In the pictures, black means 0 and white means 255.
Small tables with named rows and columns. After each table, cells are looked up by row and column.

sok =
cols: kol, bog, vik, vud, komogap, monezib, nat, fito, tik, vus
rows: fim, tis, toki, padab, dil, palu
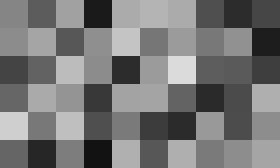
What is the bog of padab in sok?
170
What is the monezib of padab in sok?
164
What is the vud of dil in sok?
79
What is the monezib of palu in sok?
87
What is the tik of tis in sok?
145
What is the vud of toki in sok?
140
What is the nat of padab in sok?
99
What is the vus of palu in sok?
165
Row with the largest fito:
dil

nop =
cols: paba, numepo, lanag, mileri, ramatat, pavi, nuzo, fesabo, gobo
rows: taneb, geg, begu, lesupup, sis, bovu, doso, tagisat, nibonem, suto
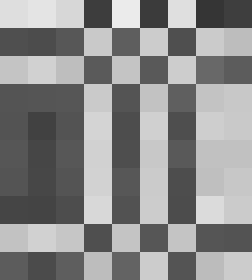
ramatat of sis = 77
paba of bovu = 86
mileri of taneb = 61
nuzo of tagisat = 76
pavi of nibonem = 86
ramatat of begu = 196
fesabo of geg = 203
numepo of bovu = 70
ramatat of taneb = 235
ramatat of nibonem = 196
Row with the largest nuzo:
taneb

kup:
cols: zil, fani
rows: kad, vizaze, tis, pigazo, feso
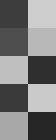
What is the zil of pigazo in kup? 58
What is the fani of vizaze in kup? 184
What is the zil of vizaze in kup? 78
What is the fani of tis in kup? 47
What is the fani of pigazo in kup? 202
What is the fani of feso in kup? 38
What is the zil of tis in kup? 191
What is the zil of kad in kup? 61
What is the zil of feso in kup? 168
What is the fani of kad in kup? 206

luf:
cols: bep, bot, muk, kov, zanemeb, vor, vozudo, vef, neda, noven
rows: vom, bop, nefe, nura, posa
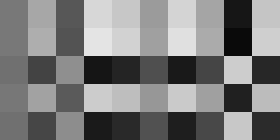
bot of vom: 167
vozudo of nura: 202
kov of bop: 228
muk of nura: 90
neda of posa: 200
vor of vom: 155
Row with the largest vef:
bop

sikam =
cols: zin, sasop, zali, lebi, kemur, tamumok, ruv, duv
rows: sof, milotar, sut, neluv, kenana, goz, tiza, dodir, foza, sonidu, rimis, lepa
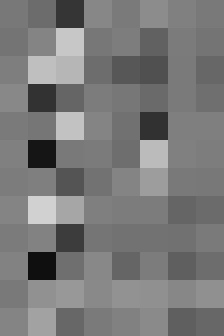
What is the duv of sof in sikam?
121
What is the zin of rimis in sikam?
121
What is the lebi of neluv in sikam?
124
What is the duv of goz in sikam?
125
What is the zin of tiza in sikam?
124
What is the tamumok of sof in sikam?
140
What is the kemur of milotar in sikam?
125
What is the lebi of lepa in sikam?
122
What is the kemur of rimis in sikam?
146
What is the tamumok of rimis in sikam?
144
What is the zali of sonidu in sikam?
111
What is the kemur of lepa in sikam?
129
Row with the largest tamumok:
goz

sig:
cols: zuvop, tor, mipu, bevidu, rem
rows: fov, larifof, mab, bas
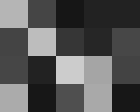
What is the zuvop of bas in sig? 171
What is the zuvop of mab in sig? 70
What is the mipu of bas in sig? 79
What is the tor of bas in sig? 23
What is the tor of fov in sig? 69
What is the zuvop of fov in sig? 181
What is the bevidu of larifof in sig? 38
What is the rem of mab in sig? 67
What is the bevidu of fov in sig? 34
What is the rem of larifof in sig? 71
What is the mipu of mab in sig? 204
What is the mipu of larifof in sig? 54
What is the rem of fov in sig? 34
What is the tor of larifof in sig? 189
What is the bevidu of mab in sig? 165
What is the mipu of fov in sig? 22
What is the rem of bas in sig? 23
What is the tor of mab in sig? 34
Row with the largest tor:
larifof

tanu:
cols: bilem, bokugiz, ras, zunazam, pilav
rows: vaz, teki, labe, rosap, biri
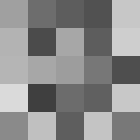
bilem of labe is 181
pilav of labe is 78
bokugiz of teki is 75
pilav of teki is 206
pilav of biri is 120
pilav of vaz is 199
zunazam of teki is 93
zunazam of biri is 196
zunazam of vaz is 81
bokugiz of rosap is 63
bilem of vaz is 160
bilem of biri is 138

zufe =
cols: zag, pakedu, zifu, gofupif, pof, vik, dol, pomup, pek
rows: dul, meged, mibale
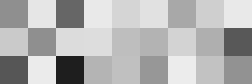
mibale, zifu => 30
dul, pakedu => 230
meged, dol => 211
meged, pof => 190
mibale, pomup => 194
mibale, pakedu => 235
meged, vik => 179
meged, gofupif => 221
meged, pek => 88

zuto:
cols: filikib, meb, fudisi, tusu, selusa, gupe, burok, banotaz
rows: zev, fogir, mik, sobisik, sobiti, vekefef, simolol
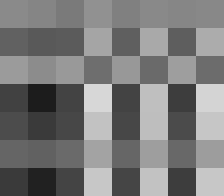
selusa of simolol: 69
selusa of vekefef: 102
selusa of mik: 152
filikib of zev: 138
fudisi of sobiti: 71
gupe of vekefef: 158
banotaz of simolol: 199
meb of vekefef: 97
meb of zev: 133
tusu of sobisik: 215
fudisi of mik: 153
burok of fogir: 94
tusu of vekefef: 163
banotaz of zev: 136
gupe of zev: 137
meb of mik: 140
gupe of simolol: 194
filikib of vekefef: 101

